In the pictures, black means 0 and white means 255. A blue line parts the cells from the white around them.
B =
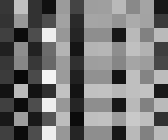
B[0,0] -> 55
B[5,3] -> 244
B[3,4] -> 180
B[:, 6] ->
[158, 165, 142, 180, 158, 145, 193, 142, 191, 142]
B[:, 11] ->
[24, 58, 186, 62, 71, 188, 25, 186, 49, 186]
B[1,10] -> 163
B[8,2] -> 24
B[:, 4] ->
[155, 162, 151, 180, 156, 155, 194, 151, 189, 151]
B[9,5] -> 37
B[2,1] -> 11
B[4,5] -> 48
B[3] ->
[32, 142, 34, 108, 180, 21, 180, 182, 142, 192, 178, 62]
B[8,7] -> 193
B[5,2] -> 74
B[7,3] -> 238
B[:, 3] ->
[16, 78, 238, 108, 104, 244, 47, 238, 85, 237]
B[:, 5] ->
[68, 42, 37, 21, 48, 32, 19, 37, 11, 37]
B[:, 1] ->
[192, 151, 11, 142, 135, 8, 186, 11, 158, 11]
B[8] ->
[24, 158, 24, 85, 189, 11, 191, 193, 156, 201, 190, 49]
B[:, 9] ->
[137, 171, 185, 192, 165, 191, 191, 185, 201, 185]
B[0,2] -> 50
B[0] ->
[55, 192, 50, 16, 155, 68, 158, 159, 185, 137, 164, 24]
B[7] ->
[64, 11, 77, 238, 151, 37, 142, 142, 23, 185, 129, 186]
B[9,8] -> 23
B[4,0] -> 55

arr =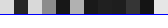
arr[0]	220
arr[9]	53
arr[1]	37
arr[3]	140

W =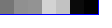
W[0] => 118
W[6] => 1
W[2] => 147

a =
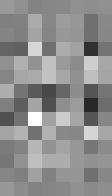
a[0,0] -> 153
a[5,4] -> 166
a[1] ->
[128, 129, 170, 135, 156, 151, 112, 136]
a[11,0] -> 118
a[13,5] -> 144
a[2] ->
[132, 127, 164, 133, 152, 149, 112, 135]
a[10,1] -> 131
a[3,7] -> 116
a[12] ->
[133, 127, 161, 130, 149, 149, 112, 135]
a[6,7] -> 117
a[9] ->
[165, 179, 113, 178, 136, 135, 213, 166]
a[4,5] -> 140
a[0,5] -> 144
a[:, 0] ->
[153, 128, 132, 100, 144, 133, 174, 128, 80, 165, 123, 118, 133, 151]
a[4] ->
[144, 176, 146, 193, 154, 140, 206, 167]
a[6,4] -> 102
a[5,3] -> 193
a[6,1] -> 116
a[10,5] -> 151
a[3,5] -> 162
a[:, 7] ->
[144, 136, 135, 116, 167, 165, 117, 109, 134, 166, 139, 149, 135, 142]
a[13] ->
[151, 140, 131, 133, 136, 144, 138, 142]
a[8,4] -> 203
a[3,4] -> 172
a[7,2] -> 164
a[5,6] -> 191

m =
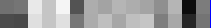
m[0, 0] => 112
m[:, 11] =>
[143, 126]
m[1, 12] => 168
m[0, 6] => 173
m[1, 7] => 191
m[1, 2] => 223
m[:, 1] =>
[117, 72]
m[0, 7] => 163

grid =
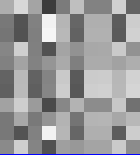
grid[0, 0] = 173
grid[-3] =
[120, 168, 121, 148, 179, 116, 180, 181, 167, 184]
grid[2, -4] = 177
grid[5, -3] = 204
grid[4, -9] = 163
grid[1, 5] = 102
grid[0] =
[173, 216, 164, 60, 123, 191, 130, 130, 208, 100]
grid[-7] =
[129, 163, 130, 149, 170, 127, 171, 171, 162, 174]
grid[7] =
[162, 206, 155, 74, 135, 179, 140, 140, 199, 113]
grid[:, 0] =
[173, 120, 117, 134, 129, 99, 96, 162, 120, 120, 138]
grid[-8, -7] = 82
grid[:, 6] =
[130, 175, 177, 168, 171, 203, 206, 140, 180, 175, 164]
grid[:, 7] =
[130, 175, 177, 169, 171, 204, 208, 140, 181, 175, 164]
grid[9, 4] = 182
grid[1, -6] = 181
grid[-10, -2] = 92
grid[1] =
[120, 83, 129, 242, 181, 102, 175, 175, 92, 205]
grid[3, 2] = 128
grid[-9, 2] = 127
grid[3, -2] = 202
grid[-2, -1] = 205
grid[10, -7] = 81

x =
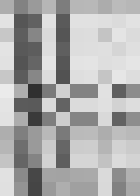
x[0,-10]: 173
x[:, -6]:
[125, 90, 85, 95, 86, 82, 208, 99, 205, 122, 102, 94, 163, 174]
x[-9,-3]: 197
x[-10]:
[225, 84, 101, 228, 86, 227, 228, 222, 224, 229]
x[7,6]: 219
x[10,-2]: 210
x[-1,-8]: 69
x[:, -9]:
[130, 86, 94, 89, 84, 92, 175, 91, 173, 127, 110, 101, 138, 147]
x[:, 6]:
[184, 225, 221, 222, 228, 224, 130, 219, 132, 187, 205, 213, 170, 160]
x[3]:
[227, 89, 93, 221, 95, 221, 222, 223, 213, 223]
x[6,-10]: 235
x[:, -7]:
[182, 225, 218, 221, 228, 220, 122, 218, 126, 185, 202, 210, 164, 154]
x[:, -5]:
[183, 225, 220, 221, 227, 222, 130, 219, 132, 186, 204, 213, 169, 160]
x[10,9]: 203
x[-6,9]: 141
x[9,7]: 173
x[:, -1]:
[183, 226, 219, 223, 229, 221, 140, 221, 141, 185, 203, 211, 177, 168]
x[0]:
[173, 130, 154, 182, 125, 183, 184, 172, 187, 183]
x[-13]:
[226, 86, 97, 225, 90, 225, 225, 223, 219, 226]
